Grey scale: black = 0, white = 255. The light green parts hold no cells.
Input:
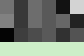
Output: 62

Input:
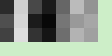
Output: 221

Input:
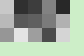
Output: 228

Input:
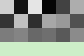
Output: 132

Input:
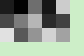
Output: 88

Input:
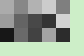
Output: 106

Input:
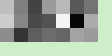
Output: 52

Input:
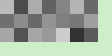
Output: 82

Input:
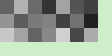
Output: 163
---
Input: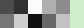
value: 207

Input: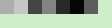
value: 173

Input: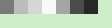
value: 214

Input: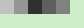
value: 149

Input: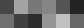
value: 163

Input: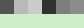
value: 185

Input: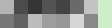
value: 195

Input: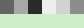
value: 210

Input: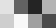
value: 226

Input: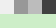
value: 188
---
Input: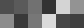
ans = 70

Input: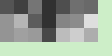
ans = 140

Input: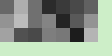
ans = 89

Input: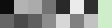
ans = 128

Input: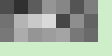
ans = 142

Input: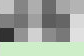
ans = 101

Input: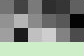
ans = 88

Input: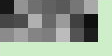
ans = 64

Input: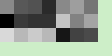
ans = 130
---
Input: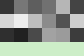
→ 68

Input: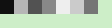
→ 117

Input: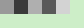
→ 211

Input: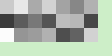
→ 177

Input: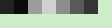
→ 53

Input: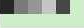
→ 70

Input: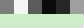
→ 159
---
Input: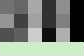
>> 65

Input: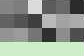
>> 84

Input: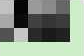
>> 11

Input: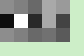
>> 255

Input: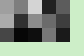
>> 48

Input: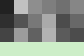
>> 83

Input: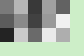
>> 138

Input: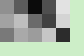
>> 190

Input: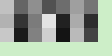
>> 52

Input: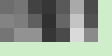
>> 125
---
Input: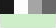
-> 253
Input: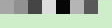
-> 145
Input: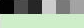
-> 75
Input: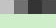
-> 112
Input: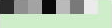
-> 143
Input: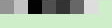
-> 194
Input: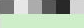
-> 231
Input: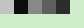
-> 13
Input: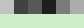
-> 65
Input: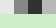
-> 135
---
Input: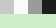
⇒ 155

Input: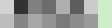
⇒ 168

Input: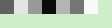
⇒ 153

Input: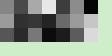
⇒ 120

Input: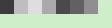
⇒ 222

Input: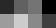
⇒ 137

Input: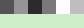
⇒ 43

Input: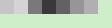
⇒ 121

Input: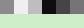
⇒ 190

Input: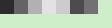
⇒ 177
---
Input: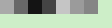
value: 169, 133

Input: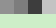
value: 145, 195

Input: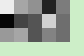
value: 237, 110

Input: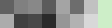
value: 97, 216

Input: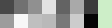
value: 72, 5

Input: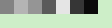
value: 131, 10
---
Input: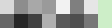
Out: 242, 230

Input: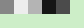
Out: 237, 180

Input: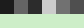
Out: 204, 113

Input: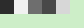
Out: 241, 215

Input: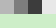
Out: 232, 183

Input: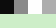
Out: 254, 173

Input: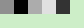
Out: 224, 172

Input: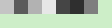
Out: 231, 196

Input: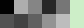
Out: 189, 173
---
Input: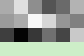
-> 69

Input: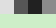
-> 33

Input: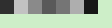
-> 174

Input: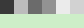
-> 235

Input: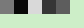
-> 54

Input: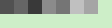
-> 192

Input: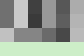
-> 72

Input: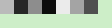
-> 164
